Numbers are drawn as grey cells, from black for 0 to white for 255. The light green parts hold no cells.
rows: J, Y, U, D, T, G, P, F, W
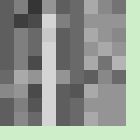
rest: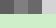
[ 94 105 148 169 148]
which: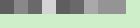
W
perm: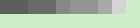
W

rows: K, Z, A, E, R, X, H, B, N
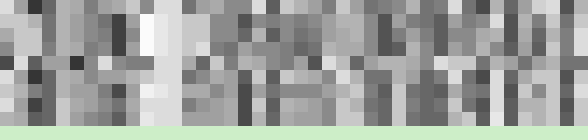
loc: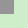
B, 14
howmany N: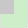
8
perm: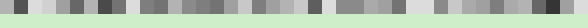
K
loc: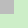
R, 24
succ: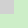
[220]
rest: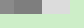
[170 103 200 126 179 170 138 126 160  83 220 188 103 160 179 179 170 138
 220 200 200 115 179 160 115 160 179 115 115]

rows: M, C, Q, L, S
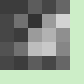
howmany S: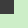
1
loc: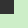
C, 2
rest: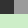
[211]

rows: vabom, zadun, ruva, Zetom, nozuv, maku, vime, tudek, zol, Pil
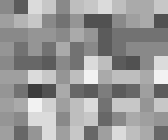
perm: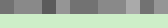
Zetom
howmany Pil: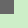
3
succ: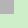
[199]
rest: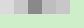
[219 190 170 170 199]
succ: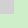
[159]
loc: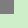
vime, 7

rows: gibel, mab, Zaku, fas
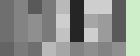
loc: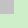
Zaku, 4
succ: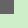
[122]

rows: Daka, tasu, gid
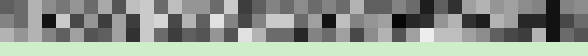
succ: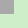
[84]
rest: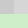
[ 72 179  95 225 131  72 131 202 202 107 160  18 190 131 149 160   7  39
  49 149 179  49  29 179 160  39  39  18  72 107]
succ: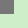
[149]

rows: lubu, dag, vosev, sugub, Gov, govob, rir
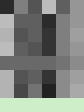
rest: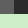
[127 150]
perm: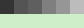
sugub
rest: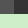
[127 150]
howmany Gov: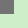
1
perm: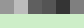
sugub

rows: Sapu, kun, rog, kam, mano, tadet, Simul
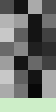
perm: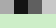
tadet
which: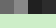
kam
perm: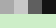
tadet
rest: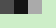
[77]
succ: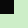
[170]
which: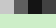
rog

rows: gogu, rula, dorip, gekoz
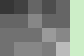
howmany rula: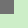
0
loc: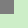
gekoz, 3
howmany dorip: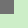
3
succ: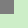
[187]

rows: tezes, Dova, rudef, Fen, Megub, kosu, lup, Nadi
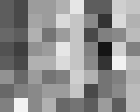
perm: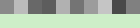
rudef
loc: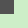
Fen, 0
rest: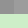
[230 197 128  21 207 128]
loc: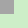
Dova, 2

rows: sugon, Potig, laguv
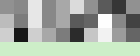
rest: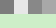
[ 90 101 254 136  66]
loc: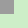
laguv, 8

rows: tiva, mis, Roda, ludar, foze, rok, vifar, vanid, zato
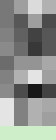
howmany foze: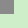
0
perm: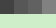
Roda
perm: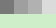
tiva
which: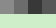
ludar
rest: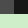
[66]
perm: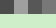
mis

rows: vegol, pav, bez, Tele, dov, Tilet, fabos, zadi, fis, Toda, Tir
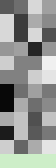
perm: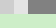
Tilet
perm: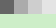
Tir

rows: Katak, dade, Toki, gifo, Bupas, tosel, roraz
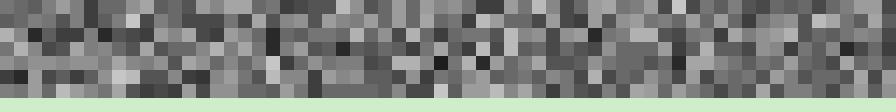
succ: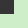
[135]
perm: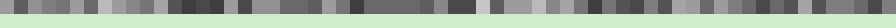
roraz
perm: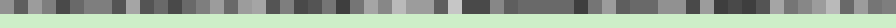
roraz

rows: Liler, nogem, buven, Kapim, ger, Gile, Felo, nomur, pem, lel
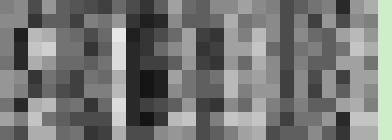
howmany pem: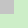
6
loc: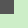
Liler, 5
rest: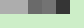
[ 64 173  76  76 138 150 138  76  95 127 161 173  76  95  95 138  95  53
 173 173]
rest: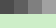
[173  76  95  95 138  95  53 173 173]

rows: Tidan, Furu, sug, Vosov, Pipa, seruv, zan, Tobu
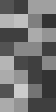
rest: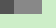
[63]
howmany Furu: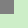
1
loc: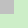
Furu, 1
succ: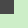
[63]
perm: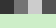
zan
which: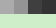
seruv
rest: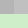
[127  51]

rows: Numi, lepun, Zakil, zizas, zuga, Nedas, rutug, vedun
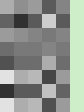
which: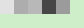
Nedas
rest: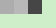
[155]
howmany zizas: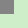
1
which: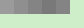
Zakil
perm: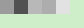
vedun
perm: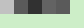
rutug

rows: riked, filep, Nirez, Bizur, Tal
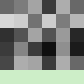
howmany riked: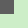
0
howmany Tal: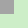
1
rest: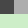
[164  59 173 104]

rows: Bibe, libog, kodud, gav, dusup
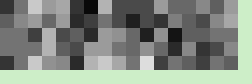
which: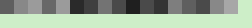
libog
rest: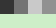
[136  42 179 201 167 115 221  63 115  95  63 115  95]
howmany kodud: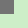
4
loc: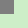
libog, 12

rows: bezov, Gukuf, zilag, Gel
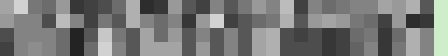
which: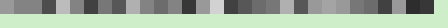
Gukuf
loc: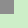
Gel, 2
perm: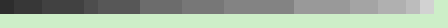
bezov
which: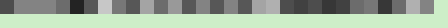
zilag
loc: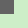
Gel, 25
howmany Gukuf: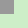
5
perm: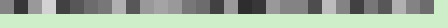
Gukuf

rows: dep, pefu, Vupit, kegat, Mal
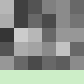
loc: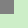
dep, 3
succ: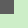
[139]

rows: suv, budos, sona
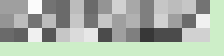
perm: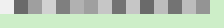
budos
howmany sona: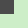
3
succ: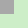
[127]

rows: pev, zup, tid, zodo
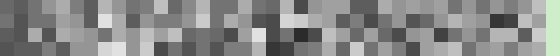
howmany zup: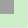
4
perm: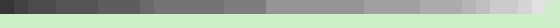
zup
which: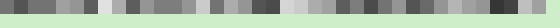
zup
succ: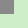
[181]

